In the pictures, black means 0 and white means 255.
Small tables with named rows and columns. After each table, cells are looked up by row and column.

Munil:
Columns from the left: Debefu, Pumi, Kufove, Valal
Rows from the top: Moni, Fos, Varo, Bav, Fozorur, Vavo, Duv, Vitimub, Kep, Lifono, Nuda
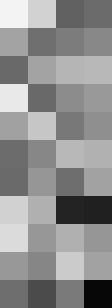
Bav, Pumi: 105
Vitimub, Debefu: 209
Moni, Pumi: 210
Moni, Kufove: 97
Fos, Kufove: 124
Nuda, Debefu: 110
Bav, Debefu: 233
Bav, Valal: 153
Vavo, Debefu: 108
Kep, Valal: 150
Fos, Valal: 136
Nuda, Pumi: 75
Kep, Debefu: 219
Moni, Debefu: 243
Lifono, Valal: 162
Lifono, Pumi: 134
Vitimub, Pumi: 176
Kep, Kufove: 176
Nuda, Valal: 7
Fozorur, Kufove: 120

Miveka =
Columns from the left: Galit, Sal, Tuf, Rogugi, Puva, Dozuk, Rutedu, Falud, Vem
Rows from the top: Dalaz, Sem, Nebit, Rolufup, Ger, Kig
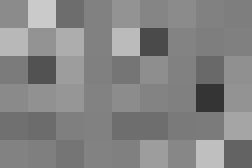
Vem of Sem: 128
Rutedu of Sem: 131
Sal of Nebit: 82
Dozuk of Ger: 110
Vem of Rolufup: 147
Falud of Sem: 126
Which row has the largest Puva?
Sem

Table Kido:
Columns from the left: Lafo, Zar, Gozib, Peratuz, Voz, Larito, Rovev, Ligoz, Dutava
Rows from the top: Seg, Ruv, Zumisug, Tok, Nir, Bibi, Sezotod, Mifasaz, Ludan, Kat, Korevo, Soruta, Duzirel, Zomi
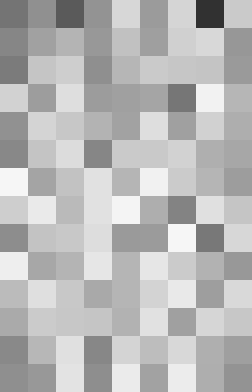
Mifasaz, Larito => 174
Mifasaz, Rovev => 131
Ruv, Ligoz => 216
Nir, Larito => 222
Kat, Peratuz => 230
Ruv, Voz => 193
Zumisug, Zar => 197
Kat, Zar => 167
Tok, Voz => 160
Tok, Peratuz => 156
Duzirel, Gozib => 224
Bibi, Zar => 196
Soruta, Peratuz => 197
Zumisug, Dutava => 154
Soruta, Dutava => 199

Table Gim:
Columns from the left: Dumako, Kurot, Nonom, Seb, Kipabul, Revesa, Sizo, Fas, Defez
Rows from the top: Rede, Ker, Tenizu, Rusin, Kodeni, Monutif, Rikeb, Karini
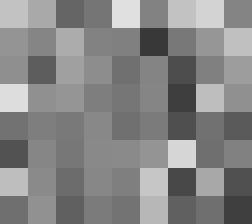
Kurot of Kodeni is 126
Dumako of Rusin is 221
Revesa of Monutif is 148
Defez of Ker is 192
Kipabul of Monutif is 138
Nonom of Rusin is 149
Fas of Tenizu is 128
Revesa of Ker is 56
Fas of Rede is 211

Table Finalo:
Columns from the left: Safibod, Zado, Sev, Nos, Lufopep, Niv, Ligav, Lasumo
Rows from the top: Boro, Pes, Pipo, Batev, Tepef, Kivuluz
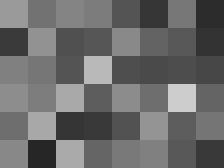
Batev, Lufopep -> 140
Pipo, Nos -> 185
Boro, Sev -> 132
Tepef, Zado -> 168
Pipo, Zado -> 118
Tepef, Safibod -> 110
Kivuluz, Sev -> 170
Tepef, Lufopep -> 82
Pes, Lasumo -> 51
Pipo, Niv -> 74
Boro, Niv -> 54
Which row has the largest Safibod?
Boro

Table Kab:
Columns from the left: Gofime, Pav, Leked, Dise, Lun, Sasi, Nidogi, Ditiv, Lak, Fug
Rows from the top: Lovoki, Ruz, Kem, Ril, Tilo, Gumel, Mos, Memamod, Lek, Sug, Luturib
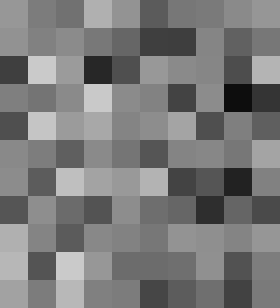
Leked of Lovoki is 113
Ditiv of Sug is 144
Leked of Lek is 91
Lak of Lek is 132
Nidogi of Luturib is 92
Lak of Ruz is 97
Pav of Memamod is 142
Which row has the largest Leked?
Sug

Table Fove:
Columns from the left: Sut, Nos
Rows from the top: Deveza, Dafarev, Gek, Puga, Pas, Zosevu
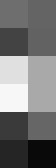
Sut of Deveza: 110
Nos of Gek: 169
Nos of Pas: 102
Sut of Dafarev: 67
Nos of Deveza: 100
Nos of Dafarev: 98
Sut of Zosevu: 37
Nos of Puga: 169
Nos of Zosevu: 9
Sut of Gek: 224

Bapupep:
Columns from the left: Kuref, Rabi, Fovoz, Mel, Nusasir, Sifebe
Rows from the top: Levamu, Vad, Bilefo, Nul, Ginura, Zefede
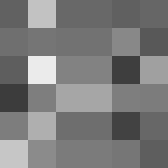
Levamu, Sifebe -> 102
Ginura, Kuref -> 125
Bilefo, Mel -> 130
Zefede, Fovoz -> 123
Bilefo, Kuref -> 94
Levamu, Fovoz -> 104
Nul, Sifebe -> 124
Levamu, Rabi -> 194
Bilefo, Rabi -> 235
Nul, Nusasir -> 126
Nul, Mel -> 166
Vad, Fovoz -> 114
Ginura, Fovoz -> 110
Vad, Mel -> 114
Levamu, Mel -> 104
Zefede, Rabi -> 139
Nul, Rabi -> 126
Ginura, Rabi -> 175
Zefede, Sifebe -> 94
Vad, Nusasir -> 136

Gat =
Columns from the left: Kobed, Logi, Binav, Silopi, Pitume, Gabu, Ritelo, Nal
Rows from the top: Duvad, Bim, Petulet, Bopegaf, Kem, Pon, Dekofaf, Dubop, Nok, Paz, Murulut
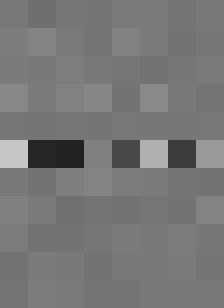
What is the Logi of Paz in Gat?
123
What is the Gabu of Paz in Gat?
120
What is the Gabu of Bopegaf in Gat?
137
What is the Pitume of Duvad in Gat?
122
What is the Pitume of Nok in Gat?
123
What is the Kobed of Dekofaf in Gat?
121
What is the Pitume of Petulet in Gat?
118
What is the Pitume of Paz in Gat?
120
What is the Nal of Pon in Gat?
154
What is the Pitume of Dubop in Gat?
114
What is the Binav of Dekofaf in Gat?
127

